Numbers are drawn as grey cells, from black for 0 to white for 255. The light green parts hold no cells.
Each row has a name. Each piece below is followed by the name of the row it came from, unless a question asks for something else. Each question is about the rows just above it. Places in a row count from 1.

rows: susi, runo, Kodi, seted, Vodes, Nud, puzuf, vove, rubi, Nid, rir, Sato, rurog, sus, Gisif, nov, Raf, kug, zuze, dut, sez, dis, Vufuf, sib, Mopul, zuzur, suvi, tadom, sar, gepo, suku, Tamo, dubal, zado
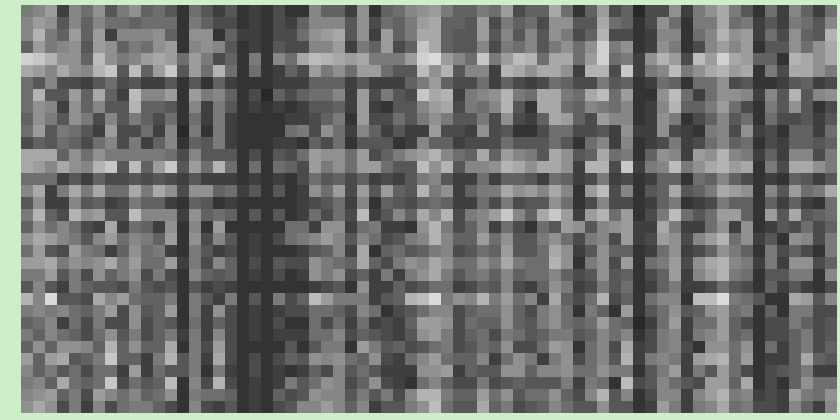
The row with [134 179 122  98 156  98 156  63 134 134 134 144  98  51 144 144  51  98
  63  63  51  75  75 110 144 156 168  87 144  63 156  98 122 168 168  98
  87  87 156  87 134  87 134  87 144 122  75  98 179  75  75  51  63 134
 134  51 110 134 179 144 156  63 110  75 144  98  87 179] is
Kodi
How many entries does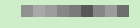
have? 9

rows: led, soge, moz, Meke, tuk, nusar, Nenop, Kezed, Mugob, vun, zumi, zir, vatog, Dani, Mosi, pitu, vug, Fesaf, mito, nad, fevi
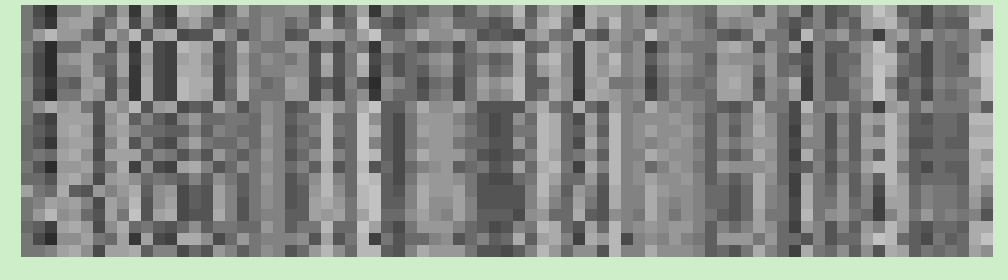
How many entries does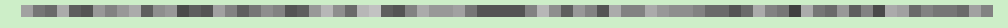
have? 81
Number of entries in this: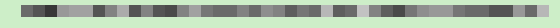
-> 44
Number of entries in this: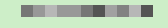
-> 11
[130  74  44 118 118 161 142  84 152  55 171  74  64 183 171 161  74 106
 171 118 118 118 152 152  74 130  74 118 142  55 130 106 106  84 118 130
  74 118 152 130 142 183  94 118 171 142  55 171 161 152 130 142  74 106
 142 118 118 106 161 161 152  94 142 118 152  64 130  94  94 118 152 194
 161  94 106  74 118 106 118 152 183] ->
Kezed
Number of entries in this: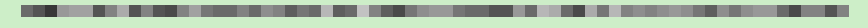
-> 69
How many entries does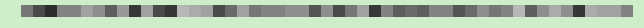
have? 51
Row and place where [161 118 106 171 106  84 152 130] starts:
moz, 44

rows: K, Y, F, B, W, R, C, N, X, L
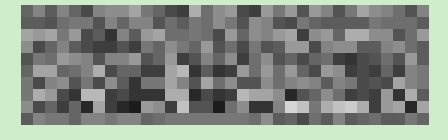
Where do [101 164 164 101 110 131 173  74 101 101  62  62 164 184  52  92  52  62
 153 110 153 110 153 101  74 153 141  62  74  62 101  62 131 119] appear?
R
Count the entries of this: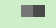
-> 2
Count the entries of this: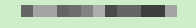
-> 13
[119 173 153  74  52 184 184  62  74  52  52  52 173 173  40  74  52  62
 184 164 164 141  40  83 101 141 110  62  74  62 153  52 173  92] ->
N
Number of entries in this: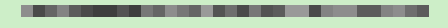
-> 34
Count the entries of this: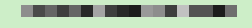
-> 18
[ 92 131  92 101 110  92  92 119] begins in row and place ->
L, 26

